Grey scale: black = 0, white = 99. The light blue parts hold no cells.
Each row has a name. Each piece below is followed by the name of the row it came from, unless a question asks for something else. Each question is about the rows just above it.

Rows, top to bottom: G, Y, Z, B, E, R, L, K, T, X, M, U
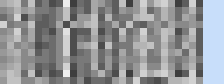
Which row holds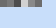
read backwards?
R
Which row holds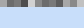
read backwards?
R
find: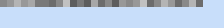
Y
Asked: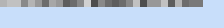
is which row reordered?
Z
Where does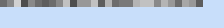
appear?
Z
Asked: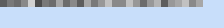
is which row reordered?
R
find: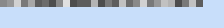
E

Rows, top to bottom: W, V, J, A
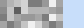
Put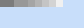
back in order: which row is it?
W
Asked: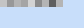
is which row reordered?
V
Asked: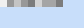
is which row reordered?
A
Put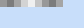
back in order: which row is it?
A
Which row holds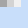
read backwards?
A
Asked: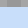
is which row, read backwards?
J

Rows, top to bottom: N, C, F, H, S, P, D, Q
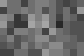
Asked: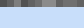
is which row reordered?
P
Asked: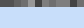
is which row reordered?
S
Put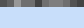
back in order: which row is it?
N
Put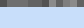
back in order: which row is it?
P
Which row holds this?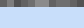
P
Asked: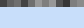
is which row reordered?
F

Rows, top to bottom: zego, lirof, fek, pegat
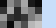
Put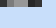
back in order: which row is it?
fek
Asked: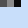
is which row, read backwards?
pegat
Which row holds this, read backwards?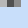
pegat

